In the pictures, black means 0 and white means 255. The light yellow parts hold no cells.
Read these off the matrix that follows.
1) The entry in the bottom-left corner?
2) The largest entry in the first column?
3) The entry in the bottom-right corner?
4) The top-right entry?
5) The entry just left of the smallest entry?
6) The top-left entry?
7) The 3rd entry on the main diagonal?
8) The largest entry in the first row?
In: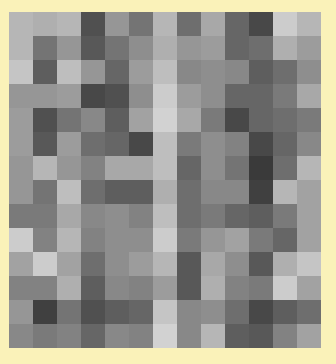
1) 136
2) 204
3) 162
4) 182
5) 116
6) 182
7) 190
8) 204

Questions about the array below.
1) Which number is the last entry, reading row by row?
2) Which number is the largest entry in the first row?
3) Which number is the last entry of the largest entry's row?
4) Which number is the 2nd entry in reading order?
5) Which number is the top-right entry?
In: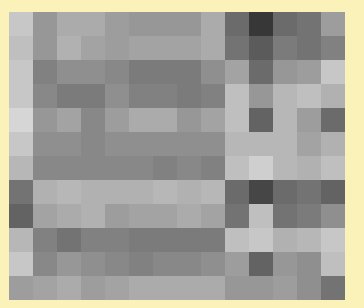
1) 115
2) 199
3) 107
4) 151
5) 157

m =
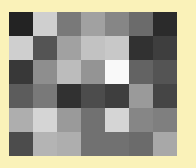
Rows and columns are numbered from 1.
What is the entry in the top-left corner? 35
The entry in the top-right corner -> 43
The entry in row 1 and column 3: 121
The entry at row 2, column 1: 207
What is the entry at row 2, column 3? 161
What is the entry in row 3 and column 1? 56
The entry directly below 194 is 148
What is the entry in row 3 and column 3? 188
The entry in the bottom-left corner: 76
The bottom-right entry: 168
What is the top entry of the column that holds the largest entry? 134

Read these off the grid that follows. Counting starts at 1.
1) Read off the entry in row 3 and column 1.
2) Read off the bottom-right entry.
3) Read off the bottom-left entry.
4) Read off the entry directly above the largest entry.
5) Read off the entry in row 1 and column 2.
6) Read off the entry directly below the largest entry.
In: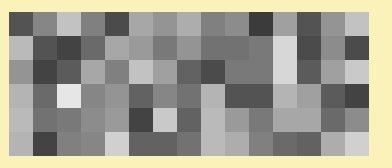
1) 148
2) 208
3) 180
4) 91
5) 134
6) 121

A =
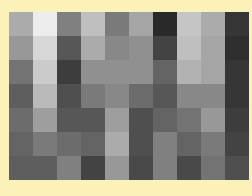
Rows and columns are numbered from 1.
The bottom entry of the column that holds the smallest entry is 128
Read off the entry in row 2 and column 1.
152
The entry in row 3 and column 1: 115
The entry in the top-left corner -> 171
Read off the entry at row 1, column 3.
128
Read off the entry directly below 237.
215
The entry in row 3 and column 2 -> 203
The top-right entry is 54
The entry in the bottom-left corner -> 94
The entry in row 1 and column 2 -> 237
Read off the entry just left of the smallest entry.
165

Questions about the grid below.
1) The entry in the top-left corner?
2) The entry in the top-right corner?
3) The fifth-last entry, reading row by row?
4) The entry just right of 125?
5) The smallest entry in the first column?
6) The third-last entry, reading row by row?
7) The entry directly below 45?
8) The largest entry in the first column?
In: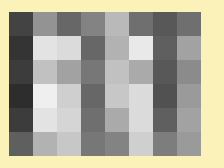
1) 67
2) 111
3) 119
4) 154
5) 45
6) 207
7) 60
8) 95

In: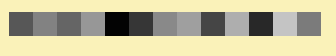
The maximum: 196
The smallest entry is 3
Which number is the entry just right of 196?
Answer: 123

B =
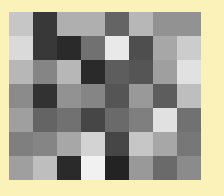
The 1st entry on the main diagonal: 198
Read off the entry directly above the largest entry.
211
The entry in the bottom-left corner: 159
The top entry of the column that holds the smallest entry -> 100
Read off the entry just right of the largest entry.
35
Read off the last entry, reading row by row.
139
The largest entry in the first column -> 218
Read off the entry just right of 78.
167
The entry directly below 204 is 225
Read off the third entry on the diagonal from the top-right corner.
85
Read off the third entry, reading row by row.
175
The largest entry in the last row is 241
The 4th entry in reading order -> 175
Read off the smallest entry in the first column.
127
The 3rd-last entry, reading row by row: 153
